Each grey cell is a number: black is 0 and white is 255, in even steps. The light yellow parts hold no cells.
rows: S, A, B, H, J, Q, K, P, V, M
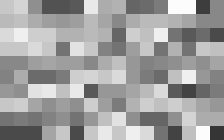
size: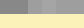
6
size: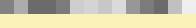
14
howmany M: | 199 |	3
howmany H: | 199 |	6

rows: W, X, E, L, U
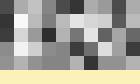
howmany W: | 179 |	0
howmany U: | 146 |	4
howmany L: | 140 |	2
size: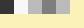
5

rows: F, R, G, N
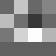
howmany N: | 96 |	4
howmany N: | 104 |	0
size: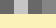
4
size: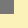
1
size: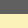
2
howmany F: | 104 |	2
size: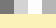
4

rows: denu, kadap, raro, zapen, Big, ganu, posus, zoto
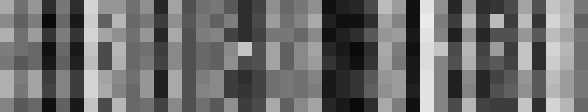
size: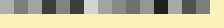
15
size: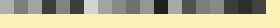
19
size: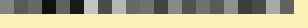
21
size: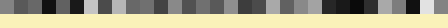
32
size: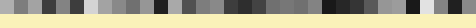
34
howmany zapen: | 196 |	4
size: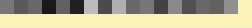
17

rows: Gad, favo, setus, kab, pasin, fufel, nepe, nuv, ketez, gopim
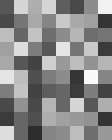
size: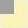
1
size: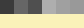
6

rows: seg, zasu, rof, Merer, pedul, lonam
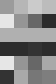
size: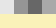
4
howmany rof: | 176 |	4
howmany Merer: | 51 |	1
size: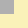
1
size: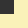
1

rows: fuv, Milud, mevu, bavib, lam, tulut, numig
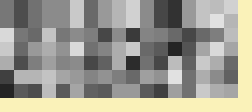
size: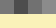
4
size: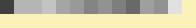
13
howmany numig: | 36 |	1
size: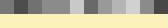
12

